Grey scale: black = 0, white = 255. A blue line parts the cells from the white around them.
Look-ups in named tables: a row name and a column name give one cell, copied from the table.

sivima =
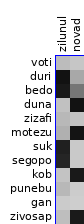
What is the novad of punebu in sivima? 204
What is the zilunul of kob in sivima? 195
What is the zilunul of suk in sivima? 32
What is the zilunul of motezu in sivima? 176
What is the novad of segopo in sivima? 201
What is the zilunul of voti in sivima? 188
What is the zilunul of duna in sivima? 193
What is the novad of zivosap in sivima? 26
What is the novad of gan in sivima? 206
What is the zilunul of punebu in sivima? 184
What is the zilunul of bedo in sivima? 25
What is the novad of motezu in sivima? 20
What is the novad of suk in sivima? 201
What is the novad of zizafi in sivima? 195
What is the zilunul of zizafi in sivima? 184
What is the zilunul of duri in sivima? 18

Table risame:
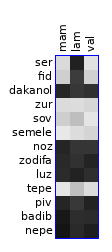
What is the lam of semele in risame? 220
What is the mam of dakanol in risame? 38
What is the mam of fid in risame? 207
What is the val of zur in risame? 214
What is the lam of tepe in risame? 191
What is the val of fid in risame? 209
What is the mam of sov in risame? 206
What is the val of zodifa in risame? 35
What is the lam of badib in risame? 45
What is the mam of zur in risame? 219
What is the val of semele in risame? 212
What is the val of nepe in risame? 30
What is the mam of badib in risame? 24
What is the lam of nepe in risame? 42
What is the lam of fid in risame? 60
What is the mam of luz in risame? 43

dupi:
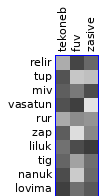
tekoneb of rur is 170
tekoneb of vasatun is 81
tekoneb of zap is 93
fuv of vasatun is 63
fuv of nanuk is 203
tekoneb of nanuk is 76
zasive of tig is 111
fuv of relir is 69
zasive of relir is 104
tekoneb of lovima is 63
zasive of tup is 191
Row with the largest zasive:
vasatun

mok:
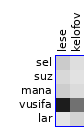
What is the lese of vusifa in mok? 28
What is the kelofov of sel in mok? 222
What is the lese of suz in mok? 216
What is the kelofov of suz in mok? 226
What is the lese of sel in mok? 203
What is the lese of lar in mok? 228
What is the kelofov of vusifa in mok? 113
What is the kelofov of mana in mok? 219
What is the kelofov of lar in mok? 211
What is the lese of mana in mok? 205

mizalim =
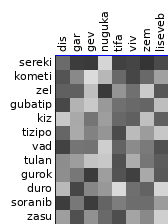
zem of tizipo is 156
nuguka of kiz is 158
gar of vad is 117
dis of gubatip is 72
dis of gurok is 142
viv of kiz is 96
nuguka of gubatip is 153
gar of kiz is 169
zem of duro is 99
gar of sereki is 60
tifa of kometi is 105
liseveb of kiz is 96
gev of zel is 191
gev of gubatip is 201
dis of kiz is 200
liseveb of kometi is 161
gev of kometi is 219
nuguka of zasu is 105
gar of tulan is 157
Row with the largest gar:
gubatip

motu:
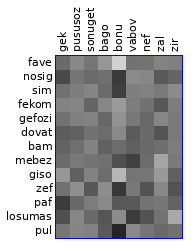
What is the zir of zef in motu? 82
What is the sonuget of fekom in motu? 101
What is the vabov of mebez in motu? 64
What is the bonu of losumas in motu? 140
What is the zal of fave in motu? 131
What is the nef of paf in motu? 115
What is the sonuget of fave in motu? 118
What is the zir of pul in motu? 113
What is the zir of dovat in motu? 122
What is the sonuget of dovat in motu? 114
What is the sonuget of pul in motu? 129
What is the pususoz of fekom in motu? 133
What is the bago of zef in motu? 141
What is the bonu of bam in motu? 108
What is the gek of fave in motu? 106
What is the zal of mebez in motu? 165
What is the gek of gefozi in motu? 114
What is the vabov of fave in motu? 114
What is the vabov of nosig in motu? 139
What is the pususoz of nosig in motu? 117
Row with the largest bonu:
fave

